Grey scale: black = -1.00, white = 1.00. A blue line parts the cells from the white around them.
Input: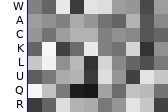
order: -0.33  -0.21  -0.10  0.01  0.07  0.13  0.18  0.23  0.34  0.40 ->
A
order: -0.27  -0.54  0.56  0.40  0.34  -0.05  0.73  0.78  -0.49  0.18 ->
U
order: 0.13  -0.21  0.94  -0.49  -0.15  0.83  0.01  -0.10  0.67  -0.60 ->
K

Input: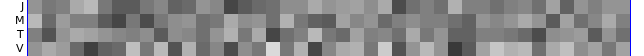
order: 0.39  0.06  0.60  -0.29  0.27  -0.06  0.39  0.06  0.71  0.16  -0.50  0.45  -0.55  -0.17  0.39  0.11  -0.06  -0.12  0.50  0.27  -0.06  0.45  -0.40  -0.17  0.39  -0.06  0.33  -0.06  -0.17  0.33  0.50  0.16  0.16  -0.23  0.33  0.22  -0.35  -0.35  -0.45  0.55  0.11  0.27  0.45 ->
V
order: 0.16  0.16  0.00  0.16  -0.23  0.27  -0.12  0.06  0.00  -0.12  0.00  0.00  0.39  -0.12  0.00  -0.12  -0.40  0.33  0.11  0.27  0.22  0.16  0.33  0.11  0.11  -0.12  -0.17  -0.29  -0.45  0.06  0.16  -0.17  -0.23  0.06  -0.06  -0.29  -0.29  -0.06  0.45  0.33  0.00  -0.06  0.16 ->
J
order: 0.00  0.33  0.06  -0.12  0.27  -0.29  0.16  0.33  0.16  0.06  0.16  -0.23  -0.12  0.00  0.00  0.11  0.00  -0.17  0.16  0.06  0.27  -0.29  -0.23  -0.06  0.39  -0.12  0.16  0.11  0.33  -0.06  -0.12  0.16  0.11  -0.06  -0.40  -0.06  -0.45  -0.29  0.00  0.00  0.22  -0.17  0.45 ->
M
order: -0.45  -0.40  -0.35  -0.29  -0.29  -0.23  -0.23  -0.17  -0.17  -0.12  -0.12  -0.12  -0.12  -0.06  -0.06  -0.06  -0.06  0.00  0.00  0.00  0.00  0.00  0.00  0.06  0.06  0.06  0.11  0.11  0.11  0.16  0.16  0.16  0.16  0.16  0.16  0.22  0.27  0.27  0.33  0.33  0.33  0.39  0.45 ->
T
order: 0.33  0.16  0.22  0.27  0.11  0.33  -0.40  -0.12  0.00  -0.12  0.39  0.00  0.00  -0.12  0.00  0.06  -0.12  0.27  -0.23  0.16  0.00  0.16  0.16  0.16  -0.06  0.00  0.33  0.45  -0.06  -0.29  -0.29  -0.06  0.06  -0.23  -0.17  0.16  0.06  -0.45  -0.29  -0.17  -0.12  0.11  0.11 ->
J
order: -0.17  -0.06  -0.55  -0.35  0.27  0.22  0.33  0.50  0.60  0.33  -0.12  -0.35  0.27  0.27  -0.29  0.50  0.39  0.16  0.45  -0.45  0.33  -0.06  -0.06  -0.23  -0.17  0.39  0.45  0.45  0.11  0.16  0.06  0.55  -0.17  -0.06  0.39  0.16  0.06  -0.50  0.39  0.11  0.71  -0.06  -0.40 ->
V

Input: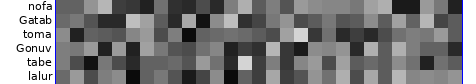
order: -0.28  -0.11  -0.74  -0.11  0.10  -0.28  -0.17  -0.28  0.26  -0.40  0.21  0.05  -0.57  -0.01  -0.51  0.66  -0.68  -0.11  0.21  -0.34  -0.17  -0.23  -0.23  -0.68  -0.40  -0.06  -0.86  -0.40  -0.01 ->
tabe
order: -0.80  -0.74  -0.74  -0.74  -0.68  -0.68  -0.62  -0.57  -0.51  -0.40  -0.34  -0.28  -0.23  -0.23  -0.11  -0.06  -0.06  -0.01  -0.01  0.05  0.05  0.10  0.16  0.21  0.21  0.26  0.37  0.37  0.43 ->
Gonuv
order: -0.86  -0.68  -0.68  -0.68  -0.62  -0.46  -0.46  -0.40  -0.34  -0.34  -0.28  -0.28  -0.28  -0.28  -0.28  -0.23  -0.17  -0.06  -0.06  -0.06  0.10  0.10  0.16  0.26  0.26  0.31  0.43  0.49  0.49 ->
Gatab

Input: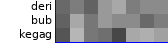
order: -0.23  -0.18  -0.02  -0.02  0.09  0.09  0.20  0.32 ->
deri
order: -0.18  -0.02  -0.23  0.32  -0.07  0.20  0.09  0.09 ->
bub
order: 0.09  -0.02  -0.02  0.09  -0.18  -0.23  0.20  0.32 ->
deri
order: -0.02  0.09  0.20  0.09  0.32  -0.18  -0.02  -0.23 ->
deri
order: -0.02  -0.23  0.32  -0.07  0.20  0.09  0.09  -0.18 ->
bub

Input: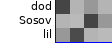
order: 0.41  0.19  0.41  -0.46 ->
dod
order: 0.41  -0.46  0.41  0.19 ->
dod
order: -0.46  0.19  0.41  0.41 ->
dod
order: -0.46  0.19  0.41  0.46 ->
Sosov
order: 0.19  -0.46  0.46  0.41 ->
Sosov
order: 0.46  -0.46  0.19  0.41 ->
Sosov

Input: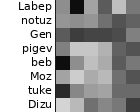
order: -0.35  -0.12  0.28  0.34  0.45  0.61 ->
Moz
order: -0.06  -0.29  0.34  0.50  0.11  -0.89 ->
beb

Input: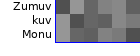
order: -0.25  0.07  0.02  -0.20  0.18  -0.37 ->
Zumuv
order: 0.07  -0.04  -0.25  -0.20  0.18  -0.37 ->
kuv
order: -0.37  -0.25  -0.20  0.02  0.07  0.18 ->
Zumuv
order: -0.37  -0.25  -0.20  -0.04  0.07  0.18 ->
kuv
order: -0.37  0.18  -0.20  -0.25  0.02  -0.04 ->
Monu
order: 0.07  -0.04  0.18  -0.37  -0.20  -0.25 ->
kuv
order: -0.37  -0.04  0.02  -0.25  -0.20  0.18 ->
Monu

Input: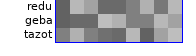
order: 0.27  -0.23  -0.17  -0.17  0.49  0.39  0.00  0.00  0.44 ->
geba
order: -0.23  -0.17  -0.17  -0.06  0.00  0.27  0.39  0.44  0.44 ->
redu
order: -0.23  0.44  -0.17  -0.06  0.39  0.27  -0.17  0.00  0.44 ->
redu
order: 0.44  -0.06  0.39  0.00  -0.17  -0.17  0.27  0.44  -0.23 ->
redu
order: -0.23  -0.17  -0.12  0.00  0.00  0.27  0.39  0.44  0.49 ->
tazot
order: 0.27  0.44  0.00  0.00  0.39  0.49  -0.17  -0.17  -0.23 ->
geba

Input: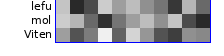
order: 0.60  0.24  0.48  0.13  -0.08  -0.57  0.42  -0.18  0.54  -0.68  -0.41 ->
lefu
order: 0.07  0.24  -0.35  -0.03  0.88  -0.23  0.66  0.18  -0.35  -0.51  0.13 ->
Viten
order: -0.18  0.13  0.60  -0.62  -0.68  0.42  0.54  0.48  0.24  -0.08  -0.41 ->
mol
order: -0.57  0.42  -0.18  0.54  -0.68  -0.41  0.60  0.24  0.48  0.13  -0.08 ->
lefu
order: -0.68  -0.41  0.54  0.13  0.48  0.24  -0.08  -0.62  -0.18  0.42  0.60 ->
mol
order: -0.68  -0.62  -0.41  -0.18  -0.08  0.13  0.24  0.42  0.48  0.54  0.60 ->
mol

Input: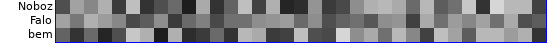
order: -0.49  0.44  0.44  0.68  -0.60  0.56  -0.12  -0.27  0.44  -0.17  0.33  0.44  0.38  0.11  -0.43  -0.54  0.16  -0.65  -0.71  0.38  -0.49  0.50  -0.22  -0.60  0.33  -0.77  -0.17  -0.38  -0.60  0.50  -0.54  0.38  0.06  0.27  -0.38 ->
Noboz
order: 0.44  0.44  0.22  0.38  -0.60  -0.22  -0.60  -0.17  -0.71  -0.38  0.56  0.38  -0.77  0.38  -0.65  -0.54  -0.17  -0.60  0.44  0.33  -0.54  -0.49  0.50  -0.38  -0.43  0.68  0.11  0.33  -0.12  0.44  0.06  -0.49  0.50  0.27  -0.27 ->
bem
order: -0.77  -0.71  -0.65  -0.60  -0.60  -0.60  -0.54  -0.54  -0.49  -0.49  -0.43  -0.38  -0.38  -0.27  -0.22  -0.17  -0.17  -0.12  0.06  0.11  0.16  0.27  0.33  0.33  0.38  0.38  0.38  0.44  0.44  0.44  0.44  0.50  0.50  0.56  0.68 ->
Noboz

